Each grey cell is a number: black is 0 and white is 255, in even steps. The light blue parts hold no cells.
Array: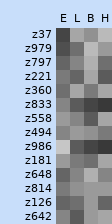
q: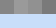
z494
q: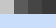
z986
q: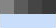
z833

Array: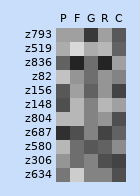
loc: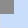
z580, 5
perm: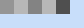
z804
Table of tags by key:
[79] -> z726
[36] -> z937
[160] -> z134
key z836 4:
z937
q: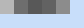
z580
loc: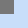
z634, 1
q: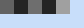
z836

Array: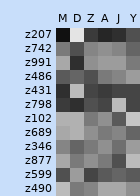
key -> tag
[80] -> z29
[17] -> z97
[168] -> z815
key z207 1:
z97
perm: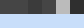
z431
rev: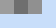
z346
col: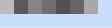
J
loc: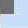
z346, 5
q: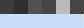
z798
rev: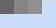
z742

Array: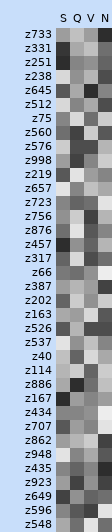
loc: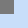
z66, 1
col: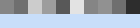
S
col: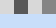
S
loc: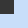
z331, 1

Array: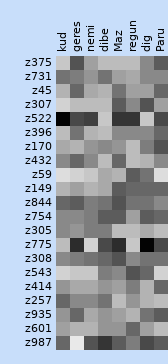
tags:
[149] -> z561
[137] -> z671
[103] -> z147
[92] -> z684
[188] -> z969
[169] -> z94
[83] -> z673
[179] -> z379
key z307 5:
z684
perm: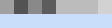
z307
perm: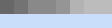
z257
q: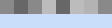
z432
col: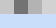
kud
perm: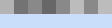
z396
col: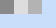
kud

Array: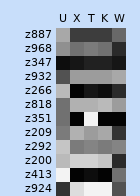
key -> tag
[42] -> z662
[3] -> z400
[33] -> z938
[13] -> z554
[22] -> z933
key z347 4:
z938
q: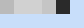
z200
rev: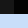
z266
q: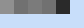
z968
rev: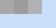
z209
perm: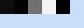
z413
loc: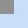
z968, 1

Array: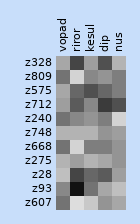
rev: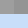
z748
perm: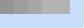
z275
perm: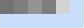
z668
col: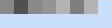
kesul
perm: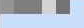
z668

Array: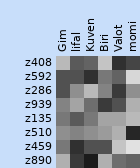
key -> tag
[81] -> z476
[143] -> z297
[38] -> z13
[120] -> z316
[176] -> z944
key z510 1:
z297
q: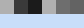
z890
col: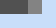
Gim
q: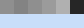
z510
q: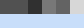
z592

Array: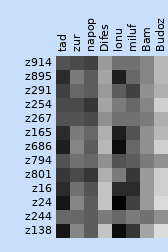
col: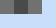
zur
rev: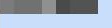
z267

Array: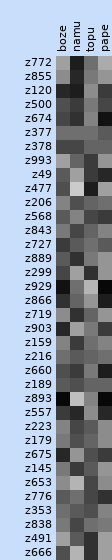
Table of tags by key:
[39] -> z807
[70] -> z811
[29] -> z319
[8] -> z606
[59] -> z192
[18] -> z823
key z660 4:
z319
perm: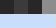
z557
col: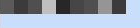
namu
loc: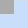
z772, 4

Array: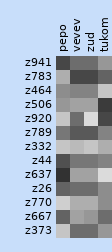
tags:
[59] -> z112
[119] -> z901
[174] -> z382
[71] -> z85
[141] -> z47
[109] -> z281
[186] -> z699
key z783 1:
z382
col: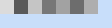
zud
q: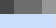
z941
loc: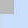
z332, 2

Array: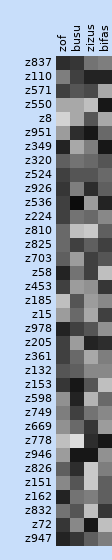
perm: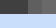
z825
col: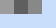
zof
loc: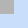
z598, 3
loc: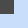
z571, 3
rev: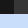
z153
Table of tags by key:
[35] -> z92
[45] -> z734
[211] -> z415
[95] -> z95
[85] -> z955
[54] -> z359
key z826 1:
z95

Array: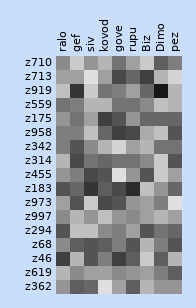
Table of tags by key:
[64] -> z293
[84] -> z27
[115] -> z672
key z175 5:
z27
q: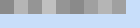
z997
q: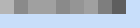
z619
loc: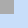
z958, 7
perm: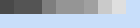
z455

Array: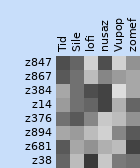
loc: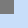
z38, 5
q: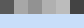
z681
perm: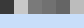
z38
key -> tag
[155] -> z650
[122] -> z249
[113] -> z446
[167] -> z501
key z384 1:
z501
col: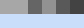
zomef
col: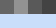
zomef
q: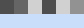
z847

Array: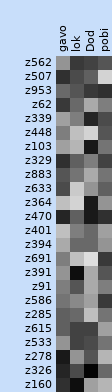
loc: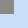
z586, 2
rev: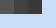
z562
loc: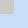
z633, 2
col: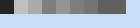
gavo
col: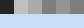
gavo
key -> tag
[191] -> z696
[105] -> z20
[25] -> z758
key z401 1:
z696
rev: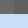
z285

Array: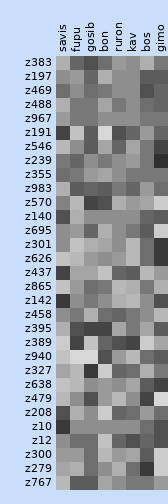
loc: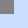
z570, 1
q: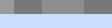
z967

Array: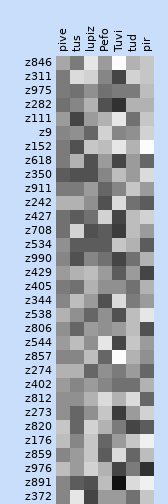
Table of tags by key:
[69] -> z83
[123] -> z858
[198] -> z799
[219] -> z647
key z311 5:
z83
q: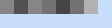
z990
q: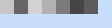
z820
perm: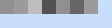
z806
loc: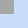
z846, 1

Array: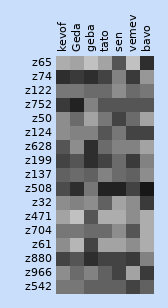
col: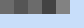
vemev
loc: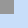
z74, 7
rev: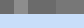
z122
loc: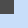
z508, 1
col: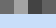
tato
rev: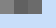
z137
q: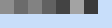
z966

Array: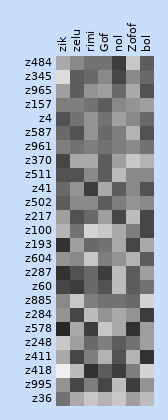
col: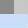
Zofof
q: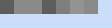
z502
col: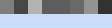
Zofof
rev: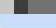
z484
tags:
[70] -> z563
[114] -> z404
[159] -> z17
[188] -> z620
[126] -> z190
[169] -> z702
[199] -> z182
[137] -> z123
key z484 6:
z182
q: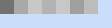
z36

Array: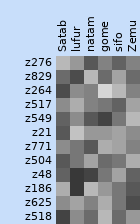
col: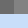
Zemu
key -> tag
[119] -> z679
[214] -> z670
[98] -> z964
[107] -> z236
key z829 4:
z236
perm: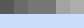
z504
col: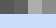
Satab
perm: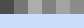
z625

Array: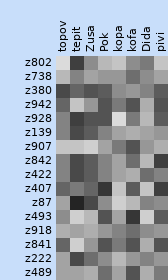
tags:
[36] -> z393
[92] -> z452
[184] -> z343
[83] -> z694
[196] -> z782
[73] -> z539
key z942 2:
z782
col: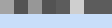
Zusa
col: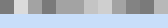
kopa

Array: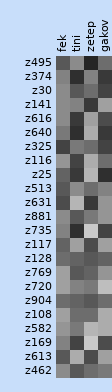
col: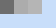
zetep
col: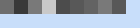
zetep
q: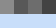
z30

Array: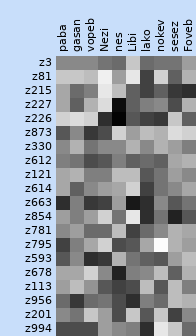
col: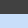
lako
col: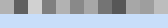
Foveb
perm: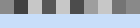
z201
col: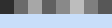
lako
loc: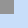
z113, 3
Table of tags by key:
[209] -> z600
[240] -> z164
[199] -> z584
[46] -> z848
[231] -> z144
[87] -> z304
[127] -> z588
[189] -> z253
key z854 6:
z144

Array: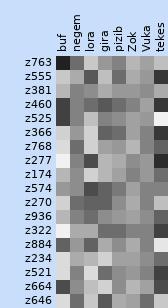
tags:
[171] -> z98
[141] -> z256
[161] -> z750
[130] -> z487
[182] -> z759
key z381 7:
z256
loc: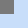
z574, 5
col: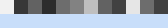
tekes

